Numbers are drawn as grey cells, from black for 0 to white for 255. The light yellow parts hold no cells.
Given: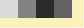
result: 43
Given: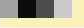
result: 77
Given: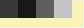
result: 95
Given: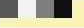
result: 126
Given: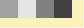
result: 129
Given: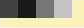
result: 118
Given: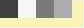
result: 122
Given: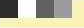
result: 97
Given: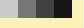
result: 65
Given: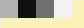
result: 112
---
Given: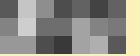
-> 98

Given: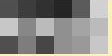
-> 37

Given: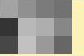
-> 144

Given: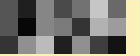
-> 114

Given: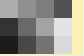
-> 144

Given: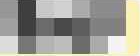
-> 170
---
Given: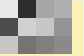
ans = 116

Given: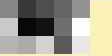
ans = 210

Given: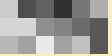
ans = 162

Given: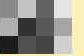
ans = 80

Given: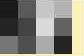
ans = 79

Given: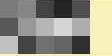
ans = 112

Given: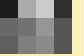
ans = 126
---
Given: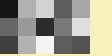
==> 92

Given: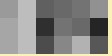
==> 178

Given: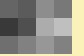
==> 151

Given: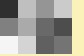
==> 96

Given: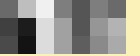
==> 138

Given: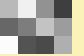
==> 74

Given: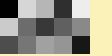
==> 149

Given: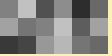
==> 117

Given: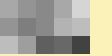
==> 104
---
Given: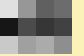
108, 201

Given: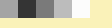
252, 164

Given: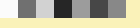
136, 251

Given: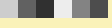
77, 205

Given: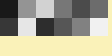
108, 55

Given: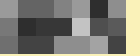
142, 111

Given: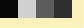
47, 7

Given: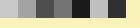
48, 201
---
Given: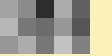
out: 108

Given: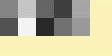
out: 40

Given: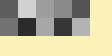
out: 167

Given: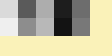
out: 184

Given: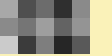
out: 158

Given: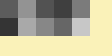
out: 135

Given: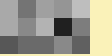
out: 179

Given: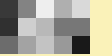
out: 184

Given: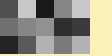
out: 145

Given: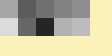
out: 37
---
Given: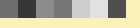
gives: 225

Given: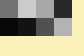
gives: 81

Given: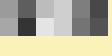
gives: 116

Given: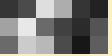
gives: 23

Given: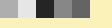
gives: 135

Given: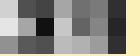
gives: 156

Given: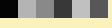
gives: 192

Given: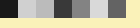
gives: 217

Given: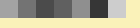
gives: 54
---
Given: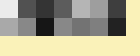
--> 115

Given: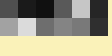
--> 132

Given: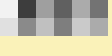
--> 126

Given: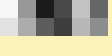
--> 61

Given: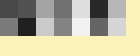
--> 242

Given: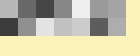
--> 204

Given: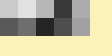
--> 37

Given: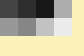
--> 134

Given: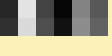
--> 17
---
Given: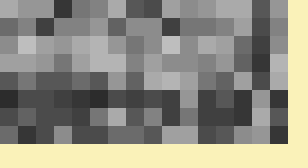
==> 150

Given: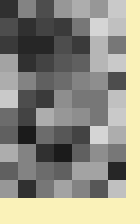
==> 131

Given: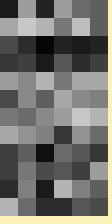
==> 157

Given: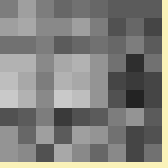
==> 159

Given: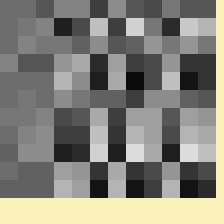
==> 109

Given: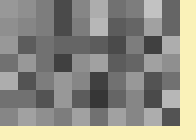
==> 143

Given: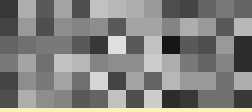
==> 173
